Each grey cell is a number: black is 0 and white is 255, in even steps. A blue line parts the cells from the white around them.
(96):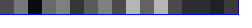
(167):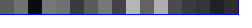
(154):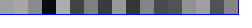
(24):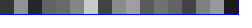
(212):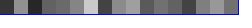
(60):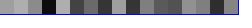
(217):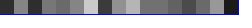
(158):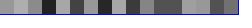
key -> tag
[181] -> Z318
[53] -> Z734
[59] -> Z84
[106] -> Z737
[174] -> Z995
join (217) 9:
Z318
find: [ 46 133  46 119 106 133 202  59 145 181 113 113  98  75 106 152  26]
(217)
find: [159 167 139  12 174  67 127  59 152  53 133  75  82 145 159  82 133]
(154)

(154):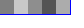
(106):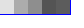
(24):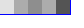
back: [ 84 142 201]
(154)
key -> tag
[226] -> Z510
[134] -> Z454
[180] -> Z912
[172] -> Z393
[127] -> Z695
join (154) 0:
Z695
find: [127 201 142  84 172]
(154)
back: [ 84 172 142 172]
(24)
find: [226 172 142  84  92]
(106)

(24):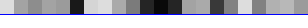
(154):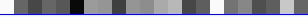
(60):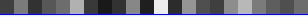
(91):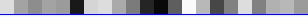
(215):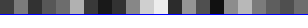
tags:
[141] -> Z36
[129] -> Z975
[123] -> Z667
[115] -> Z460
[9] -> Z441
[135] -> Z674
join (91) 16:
Z975
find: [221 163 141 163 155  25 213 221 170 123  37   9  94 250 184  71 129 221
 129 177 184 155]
(91)
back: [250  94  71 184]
(154)
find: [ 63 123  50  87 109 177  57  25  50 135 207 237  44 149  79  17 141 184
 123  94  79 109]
(215)
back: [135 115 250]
(154)

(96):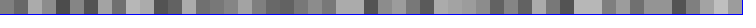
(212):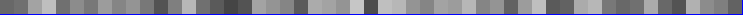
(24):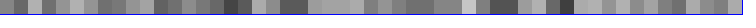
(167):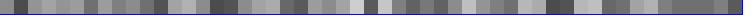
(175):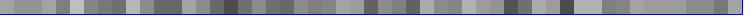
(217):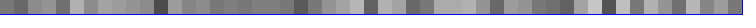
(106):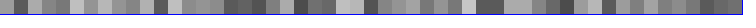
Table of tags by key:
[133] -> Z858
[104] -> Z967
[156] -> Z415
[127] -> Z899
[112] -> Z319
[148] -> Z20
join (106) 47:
Z899
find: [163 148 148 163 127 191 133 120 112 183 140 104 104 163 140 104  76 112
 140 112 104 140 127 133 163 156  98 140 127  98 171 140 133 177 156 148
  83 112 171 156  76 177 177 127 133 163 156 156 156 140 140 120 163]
(175)
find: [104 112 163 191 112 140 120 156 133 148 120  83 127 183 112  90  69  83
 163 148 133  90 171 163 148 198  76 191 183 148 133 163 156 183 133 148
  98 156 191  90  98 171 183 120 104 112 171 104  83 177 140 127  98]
(212)

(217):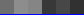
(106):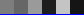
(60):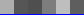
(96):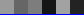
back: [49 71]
(217)
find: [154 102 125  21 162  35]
(96)
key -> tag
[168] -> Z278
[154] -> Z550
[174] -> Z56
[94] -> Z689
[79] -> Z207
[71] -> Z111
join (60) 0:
Z56
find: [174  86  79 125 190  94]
(60)

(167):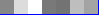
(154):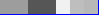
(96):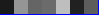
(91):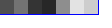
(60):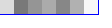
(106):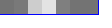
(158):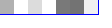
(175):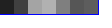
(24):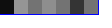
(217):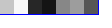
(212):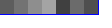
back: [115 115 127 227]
(106)
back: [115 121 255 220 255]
(158)
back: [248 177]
(60)

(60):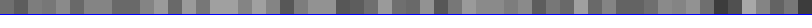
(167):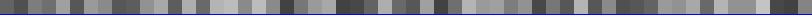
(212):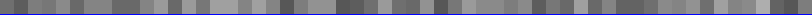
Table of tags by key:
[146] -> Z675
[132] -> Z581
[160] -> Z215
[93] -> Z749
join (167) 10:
Z675
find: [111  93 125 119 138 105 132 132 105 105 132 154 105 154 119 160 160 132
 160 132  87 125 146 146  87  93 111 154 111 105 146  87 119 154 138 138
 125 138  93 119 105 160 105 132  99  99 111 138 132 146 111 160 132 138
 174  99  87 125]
(212)

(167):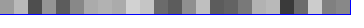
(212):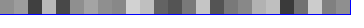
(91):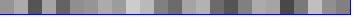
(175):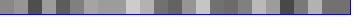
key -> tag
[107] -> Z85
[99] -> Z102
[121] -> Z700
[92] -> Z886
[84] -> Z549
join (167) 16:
Z102
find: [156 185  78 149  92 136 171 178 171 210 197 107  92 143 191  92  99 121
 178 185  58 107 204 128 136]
(167)

